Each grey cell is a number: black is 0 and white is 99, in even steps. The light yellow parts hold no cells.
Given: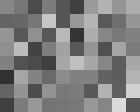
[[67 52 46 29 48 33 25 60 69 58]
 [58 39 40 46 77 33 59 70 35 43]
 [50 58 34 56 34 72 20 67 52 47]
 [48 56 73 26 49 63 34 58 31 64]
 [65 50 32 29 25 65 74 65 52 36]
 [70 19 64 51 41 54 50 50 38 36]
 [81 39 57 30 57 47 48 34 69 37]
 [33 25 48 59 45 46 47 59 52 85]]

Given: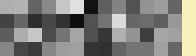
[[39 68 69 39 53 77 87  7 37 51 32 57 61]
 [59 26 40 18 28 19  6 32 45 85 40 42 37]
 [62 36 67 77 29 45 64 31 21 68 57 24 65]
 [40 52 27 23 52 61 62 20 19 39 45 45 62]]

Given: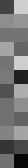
[[80 26]
 [58 55]
 [45 45]
 [39 64]
 [80 45]
 [13 47]
 [67 32]
 [55 44]
 [38 44]
 [64 51]
 [28 20]
 [ 3 44]]

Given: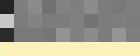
[[49 14 49 54 44 51 49 54 48 47]
 [48 78 48 51 48 48 50 45 48 49]
 [49 17 47 47 46 57 50 54 48 58]]

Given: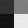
[[49 19]
 [91  7]]

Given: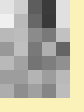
[[87 88 80 36 23]
 [87 93 72 40 22]
 [75 72 73 54 47]
 [39 59 74 47 68]
 [56 72 63 45 49]
 [72 61 61 70 61]
 [73 67 55 62 52]]

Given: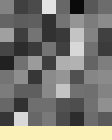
[[42 51 25 29 88 40  4 34]
 [54 39 36 37 19 45 58 48]
 [25 62 24 45 19 22 76 51]
 [23 27 17 23 45 25 84 44]
 [49 13 44 60 24 68 69 39]
 [54 45 55 21 54 58 31 52]
 [51 48 37 37 53 76 44 43]
 [56 40 19 43 43 32 30 44]
 [35 21 84 40 47 29 17 42]]

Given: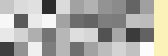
[[62 77 85 87 17 85 63 69 57 54 39]
 [73 96 35 91 96 63 42 39 49 48 75]
 [38 90 82 68 45 71 86 83 32 65 23]
 [98 24 57 93 49 71 43 63 73 82 75]]
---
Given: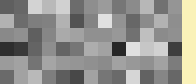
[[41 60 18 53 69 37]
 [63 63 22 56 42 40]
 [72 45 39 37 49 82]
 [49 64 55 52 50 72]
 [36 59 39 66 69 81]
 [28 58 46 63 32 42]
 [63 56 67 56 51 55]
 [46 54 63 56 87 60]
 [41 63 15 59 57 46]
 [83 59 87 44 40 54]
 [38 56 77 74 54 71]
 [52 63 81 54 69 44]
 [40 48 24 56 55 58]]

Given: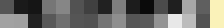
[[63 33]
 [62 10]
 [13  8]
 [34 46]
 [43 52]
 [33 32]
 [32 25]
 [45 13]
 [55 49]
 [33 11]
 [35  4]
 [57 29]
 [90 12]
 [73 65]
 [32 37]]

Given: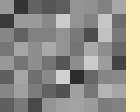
[[37 52 37 59 46 52 23 59]
 [47 62 64 45 64 38 60 20]
 [28 48 43 55 55 50 60 38]
 [57 38 53 45 66 50 53 33]
 [62 32 81 33 57 57 79 36]
 [63 62 17 55 45 47 57 57]
 [60 46 40 79 66 30 51 56]
 [48 70 52 61 55 75 77 50]
 [50 64 53 26 40 47 42 65]]

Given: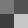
[[24 47]
 [77 32]]

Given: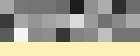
[[35 22 65]
 [95 65 46]
 [53 58 45]
 [55 63 45]
 [21 67 41]
 [51 85 11]
 [53 60 56]
 [74 44 67]
 [45 53 18]
 [45 66 42]]

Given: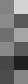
[[29 27 53 43 54 51]
 [52 12 35 64 34 82]]

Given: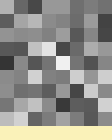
[[73 46 55 54 20 34 57 36 69]
 [81 65 43 51 53 33 54 64 40]
 [39 75 45 81 33 75 55 71 28]
 [48 54 36 50 45 88 50 54 59]
 [63 22 59 48 93 28 61 51 59]
 [48 36 27 80 45 41 34 42 43]
 [34 35 79 58 32 67 52 60 48]
 [54 81 53 80 52 59 27 26 44]]

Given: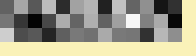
[[80 46 38]
 [30 21 65]
 [34  1 34]
 [14 28 73]
 [37 67 17]
 [47 39 63]
 [44 68 70]
 [66 38 13]
 [47 62 75]
 [46 96 39]
 [19 50 56]
 [71 66  8]
 [55  3 19]]

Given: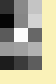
[[11 60 35  2 19]
 [23 62 98 52 53]
 [36 69 40 82 76]]
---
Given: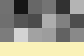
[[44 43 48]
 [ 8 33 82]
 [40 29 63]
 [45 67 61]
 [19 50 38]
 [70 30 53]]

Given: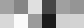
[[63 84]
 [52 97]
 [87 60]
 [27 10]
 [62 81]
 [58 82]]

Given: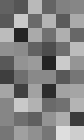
[[38 34 73 56 34 24 64 52 52 46]
 [33 78 14 54 57 43 25 78 43 62]
 [72 41 66 38 60 53 63 69 37 56]
 [39 70 44 30 14 53 17 41 57 46]
 [50 35 68 43 79 34 63 44 67 86]
 [52 66 40 73 58 46 64 70 23 80]]

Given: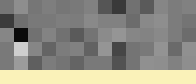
[[46 23 52 47 47]
 [55 43  4 80 60]
 [46 47 44 52 37]
 [49 47 51 39 48]
 [46 49 44 48 45]
 [47 48 35 50 39]
 [50 53 45 38 47]
 [33 50 54 58 47]
 [22 50 58 27 32]
 [44 42 52 45 45]
 [35 53 51 47 56]
 [52 55 53 57 55]
 [48 48 48 41 50]
 [50 45 42 56 55]]

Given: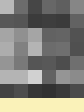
[[72 34 64 67 58 70 26]
 [42 33 56 50 47 70 30]
 [27 23 64 70 33 81 21]
 [40 24 38 42 34 38 19]
 [37 23 39 43 30 58 22]
 [52 38 32 31 43 54 29]]

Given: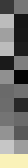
[[22 73 62 73 10 56 41 42 45 57 77]
 [46  8  9 11 49  2 44 15 41 34 61]]
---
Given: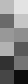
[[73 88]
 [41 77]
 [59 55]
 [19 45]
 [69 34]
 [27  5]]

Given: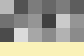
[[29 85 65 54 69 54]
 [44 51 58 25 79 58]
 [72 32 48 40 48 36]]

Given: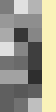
[[48 87 70]
 [63 63 18]
 [59 55 55]
 [87 52 24]
 [37 44 74]
 [44 41 24]
 [37 34 37]
 [66 21 52]]

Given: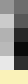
[[58 42]
 [79 34]
 [90 18]
 [69 15]
 [72  4]]

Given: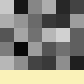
[[33 64 44 71 81 37]
 [67 58 41 22 19 61]
 [71 55 26 22 55 12]
 [78  9 52 67 15 26]
 [48  3 61 33 44 37]]

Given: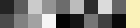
[[29 50 63 95  1  8 46 25  4]
 [14 36 79 57 42 73 17 85 39]]

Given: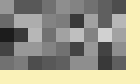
[[41 67 67 51 48 22 63 37 71]
 [26 59 59 51 44 26 59 26 55]
 [44 48 30 34 37 55 55 22 37]
 [59 34 34 44 55 51 44 37 30]
 [11 22 71 44 63 74 51 81 63]]
